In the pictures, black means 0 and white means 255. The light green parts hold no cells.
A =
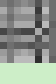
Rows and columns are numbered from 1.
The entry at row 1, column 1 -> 126
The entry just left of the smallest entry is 186
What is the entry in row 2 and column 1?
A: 170
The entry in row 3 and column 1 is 140
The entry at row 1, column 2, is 111
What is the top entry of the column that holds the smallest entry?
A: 83
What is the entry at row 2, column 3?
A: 155
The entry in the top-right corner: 111
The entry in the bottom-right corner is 99
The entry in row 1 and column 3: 126
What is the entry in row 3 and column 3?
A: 140
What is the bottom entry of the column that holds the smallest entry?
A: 46
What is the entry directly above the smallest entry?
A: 70
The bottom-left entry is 170
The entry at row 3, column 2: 111

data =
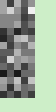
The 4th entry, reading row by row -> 93
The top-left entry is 163
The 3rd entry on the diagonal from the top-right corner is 133
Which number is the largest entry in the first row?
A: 179
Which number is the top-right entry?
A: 147
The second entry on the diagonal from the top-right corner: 79
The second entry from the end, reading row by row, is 106
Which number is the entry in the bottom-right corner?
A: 63
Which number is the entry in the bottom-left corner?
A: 51
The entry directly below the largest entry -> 93

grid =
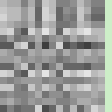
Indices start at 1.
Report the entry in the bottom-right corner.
186
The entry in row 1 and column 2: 171
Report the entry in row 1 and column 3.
171
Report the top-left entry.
186
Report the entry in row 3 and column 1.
212
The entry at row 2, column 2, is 186
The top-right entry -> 129
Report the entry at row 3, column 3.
186
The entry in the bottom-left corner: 89
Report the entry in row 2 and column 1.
199

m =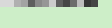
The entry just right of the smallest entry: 69
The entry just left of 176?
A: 217

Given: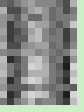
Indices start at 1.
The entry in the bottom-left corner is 121
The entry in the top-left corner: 107
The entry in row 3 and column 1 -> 147
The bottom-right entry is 188
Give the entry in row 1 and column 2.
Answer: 93
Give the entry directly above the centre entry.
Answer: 161
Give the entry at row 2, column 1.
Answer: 176
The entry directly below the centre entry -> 200
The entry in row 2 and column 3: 77
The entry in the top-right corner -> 176
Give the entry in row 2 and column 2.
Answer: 77
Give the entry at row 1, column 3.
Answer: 121

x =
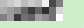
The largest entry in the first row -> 239
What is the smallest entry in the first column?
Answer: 128
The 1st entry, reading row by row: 188
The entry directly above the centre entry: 202
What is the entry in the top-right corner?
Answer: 128
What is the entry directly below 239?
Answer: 47
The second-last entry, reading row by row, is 113
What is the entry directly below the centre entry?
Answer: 100

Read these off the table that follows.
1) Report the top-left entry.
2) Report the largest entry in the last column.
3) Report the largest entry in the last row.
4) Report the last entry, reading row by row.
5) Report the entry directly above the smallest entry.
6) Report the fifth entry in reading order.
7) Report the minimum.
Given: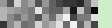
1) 151
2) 225
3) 241
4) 69
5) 194
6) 164
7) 11

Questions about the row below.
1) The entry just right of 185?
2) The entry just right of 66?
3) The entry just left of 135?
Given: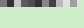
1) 224
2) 185
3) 51

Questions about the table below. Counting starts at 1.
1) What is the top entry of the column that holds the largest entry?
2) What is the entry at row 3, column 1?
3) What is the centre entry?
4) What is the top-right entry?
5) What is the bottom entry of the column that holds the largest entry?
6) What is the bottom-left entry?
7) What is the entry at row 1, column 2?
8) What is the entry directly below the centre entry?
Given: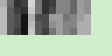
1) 213
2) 186
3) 76
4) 144
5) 200
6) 186
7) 104
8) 76

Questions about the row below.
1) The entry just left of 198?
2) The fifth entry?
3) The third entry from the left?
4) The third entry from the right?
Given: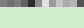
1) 154
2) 44
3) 126
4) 170

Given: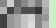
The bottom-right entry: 181
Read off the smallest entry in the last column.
151
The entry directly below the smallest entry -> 135
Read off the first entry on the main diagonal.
135
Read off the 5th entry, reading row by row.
166
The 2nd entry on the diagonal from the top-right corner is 54
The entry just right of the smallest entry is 166
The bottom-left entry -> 66

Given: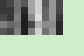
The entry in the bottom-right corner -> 42
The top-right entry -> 72
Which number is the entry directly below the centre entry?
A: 72
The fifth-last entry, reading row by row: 127
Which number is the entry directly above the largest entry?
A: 207
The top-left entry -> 56
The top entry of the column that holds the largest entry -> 207
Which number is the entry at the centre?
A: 139
